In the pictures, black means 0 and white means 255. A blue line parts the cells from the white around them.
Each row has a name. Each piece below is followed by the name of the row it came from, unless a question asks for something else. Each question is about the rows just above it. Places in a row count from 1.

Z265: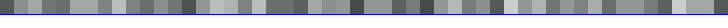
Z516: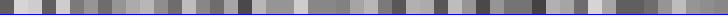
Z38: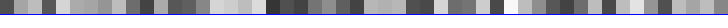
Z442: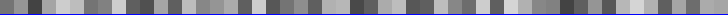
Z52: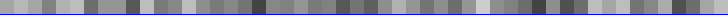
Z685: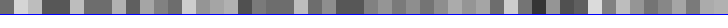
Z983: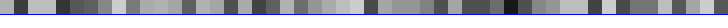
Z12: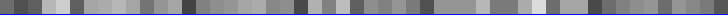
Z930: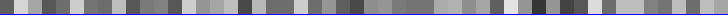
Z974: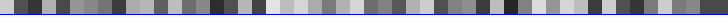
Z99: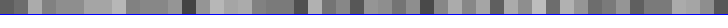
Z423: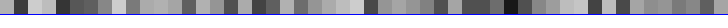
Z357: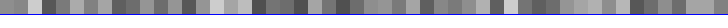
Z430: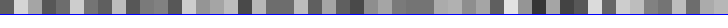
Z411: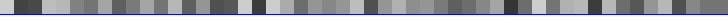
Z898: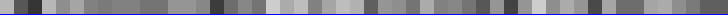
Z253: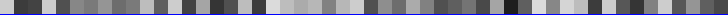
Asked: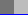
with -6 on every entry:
| 110 | 183 |
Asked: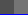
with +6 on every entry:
|  86 | 122 |
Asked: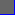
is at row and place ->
Z430, 44
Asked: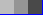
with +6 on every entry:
| 195 | 155 |  79 |
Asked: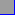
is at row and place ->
Z423, 40
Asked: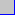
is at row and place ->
Z423, 42

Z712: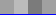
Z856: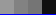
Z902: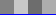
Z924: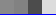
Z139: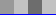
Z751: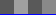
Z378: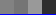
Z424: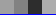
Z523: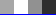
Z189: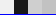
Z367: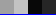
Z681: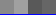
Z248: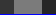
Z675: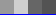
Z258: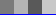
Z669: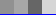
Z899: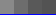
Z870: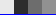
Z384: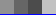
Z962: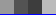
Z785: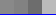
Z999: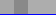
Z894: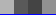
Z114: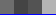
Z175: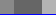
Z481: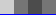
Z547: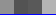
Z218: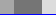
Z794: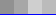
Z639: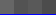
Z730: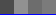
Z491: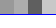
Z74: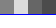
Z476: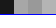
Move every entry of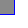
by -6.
| 131 |
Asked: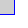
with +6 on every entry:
| 213 |
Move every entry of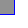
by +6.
| 151 |
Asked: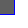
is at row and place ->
Z491, 3

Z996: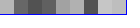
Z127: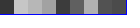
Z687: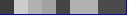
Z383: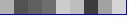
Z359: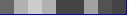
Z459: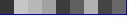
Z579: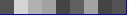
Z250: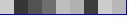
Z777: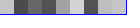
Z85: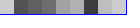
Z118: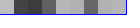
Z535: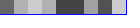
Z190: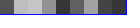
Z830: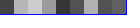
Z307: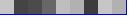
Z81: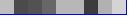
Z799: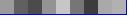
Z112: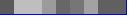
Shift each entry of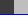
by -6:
|  54 | 184 |
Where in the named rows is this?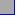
Z799, 8
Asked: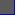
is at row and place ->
Z112, 1
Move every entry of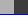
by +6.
| 183 |  66 |

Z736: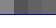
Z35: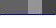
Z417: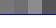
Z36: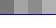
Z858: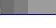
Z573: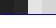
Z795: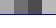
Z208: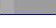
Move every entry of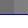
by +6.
| 117 | 133 |
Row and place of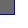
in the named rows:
Z736, 4

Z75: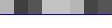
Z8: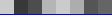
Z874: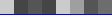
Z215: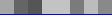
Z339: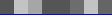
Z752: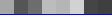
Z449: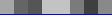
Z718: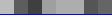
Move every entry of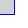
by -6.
| 204 |
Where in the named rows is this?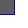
Z718, 2
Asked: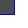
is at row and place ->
Z8, 3
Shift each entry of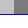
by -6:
| 189 | 117 |
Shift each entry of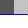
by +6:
|  91 | 201 |
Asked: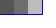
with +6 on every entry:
|  91 | 115 | 194 |
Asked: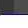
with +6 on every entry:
| 62 | 83 |

